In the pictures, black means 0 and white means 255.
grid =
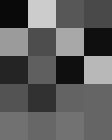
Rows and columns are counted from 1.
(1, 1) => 9
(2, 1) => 155
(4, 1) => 83
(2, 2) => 77
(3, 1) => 36

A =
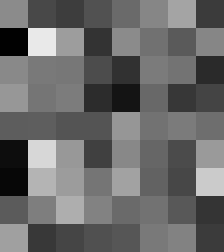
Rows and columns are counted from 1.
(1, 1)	139
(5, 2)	94
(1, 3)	61
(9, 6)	121
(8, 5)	106
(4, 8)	68
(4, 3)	124
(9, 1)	160
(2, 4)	51
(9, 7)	130
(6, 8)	154
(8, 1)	91
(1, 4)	81
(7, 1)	7
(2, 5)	139
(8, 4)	130
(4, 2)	117
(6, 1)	13
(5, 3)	84
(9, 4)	80
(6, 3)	152
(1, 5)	106
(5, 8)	110

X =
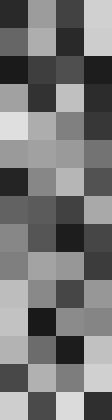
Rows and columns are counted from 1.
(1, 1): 41
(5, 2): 173
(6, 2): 161
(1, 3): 66
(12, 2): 25
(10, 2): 163
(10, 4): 60
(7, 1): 36
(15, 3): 219
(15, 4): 47
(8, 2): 91
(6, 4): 115
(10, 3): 151
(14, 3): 125
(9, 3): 29
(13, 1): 179
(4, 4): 44
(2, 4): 205

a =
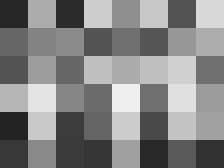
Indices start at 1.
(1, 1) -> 39
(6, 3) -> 59
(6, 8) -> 49
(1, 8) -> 216
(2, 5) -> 112
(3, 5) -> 171
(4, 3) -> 134
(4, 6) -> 111
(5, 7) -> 196
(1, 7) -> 82
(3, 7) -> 208
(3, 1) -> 83
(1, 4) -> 205
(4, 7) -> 224

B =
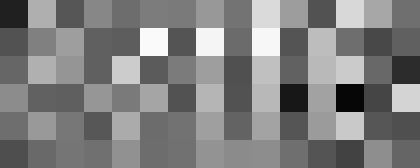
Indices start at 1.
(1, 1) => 32
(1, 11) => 157
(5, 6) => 108
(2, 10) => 247
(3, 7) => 123
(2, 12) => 189
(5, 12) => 155
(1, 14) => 167
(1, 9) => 115
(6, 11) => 111
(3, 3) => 149
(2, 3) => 158
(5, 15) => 79
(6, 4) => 112
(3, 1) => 102
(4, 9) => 82
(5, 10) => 163
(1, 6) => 124
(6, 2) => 105
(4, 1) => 140
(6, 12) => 84
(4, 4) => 150
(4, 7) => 82
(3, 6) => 91
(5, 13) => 201
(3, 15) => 44

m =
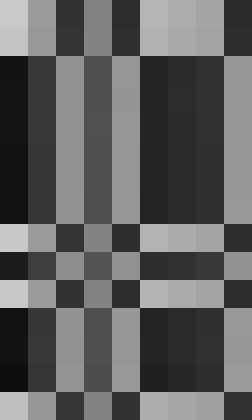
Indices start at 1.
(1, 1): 201
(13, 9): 151
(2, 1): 196
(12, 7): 42
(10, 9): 146
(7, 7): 42
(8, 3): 147
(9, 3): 51
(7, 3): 146
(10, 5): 145
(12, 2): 55
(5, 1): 20
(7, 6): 36
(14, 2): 53
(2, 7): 169
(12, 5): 151
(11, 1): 200
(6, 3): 146
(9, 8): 164
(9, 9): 45
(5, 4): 80
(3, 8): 49
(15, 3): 55
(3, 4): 79
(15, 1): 191
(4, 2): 56
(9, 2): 154
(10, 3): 142
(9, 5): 46
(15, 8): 160
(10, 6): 45
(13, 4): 79
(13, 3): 146
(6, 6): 36

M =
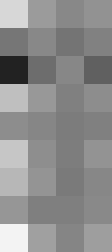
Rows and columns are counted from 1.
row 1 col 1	215
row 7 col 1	183
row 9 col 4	158
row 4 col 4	141
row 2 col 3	116
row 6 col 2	142
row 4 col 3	128
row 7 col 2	148
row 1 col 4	146
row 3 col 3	135

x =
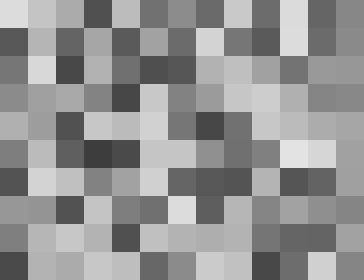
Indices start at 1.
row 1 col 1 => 220
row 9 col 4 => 179
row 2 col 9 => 118
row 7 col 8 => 87
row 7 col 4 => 130
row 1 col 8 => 105
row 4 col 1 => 139
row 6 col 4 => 61
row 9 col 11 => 101
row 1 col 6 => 113
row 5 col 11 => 187
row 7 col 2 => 211
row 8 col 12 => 143
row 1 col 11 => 219
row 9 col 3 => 199
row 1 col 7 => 140
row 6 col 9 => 112
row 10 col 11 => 109
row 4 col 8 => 155
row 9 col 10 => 117
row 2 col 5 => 90
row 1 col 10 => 108
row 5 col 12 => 172
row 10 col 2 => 179
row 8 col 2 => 148
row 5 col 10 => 199
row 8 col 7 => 220
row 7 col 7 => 101
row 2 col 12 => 107
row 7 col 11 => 85
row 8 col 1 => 151
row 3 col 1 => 118
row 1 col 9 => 201
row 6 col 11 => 227

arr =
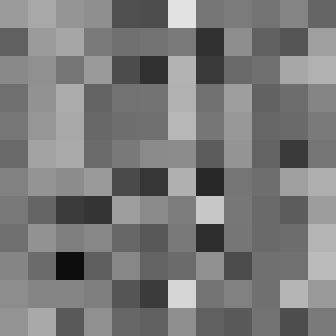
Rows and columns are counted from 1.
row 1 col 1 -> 155
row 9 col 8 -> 45
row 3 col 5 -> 76
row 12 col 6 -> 96
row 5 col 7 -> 183
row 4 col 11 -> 109
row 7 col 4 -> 154
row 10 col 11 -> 113
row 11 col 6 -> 59
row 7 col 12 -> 174
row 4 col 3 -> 172
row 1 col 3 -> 149
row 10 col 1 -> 133
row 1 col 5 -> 80
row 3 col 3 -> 117
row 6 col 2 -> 163
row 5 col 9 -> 152
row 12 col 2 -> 169
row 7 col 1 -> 129
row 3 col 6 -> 48
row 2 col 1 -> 96
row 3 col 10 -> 112
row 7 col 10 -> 110
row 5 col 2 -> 150
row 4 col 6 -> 115
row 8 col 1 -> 120
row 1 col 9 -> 123
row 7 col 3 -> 140
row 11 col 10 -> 112
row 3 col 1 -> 137
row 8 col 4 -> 52
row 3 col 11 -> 167
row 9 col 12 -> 180
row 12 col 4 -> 144
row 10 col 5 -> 135
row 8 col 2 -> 101
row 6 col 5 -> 121
